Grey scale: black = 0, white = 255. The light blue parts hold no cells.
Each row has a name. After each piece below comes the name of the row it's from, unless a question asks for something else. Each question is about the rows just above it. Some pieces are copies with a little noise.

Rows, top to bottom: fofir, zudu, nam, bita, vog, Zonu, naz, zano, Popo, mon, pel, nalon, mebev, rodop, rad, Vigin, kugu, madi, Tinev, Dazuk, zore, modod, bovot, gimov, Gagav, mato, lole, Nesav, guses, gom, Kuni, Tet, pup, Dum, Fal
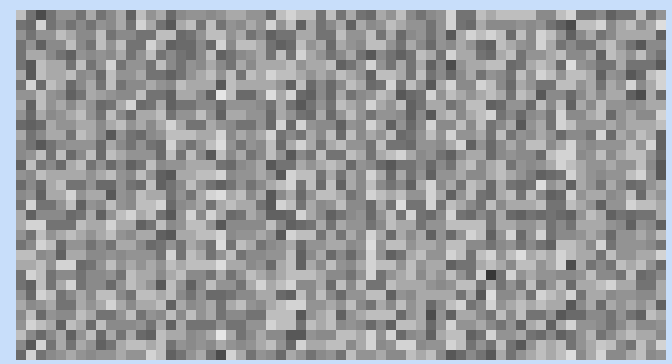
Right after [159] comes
[147]
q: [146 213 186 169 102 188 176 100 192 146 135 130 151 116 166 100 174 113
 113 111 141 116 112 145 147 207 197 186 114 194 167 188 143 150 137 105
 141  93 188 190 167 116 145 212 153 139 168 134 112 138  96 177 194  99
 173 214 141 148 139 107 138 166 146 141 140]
Tet
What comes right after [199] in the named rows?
[190]
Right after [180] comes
[115]
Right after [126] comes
[97]

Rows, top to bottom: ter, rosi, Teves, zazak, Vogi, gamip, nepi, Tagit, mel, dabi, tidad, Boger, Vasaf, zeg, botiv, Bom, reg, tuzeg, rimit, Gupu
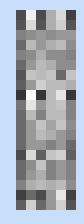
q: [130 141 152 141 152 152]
Teves
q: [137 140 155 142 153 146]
Teves
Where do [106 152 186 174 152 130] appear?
Vasaf
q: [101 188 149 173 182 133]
zazak
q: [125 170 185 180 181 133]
tuzeg
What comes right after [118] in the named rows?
[228]
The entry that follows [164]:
[195]

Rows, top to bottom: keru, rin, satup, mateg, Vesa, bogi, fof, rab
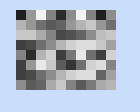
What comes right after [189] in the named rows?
[199]
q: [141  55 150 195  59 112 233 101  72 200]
Vesa
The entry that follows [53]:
[111]
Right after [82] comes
[100]
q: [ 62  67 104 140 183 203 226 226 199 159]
mateg

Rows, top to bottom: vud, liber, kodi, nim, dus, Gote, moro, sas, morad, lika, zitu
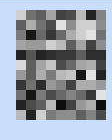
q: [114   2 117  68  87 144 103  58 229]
morad
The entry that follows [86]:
[35]
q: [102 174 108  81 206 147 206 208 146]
liber
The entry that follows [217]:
[95]
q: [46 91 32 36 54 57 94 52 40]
dus
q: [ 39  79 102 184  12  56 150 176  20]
lika

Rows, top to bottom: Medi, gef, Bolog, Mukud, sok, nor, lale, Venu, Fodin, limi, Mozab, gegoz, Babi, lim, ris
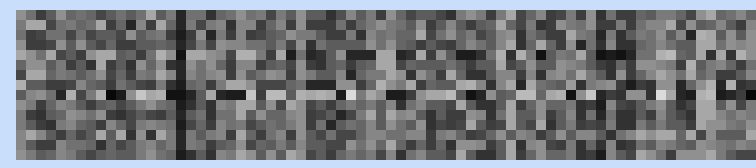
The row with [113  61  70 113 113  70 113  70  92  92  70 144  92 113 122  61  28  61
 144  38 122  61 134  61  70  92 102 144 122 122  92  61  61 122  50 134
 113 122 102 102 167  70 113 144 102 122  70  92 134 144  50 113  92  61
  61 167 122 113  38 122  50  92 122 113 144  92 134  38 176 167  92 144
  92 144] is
Bolog
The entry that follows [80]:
[134]
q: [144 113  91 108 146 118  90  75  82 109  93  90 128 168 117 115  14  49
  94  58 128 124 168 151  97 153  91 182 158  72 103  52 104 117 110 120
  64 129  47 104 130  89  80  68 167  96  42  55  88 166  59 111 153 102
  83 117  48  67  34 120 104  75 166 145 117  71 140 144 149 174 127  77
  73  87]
ris
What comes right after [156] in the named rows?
[50]

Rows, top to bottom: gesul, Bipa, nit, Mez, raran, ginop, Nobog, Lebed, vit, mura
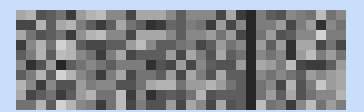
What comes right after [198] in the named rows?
[156]
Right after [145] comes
[179]
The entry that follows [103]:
[94]

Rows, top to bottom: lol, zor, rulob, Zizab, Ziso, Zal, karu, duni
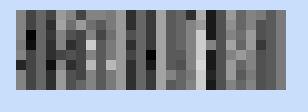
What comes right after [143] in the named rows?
[102]
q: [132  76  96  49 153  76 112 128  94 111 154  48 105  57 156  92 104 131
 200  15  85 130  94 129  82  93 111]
duni
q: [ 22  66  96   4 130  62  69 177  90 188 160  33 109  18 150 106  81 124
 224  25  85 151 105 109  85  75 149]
Zal
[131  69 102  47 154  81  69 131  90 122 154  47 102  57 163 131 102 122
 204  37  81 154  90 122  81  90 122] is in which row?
karu

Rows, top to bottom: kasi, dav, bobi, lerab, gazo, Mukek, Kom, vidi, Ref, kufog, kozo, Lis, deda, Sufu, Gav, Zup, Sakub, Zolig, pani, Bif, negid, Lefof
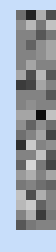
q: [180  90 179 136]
pani
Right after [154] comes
[174]
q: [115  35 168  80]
kasi

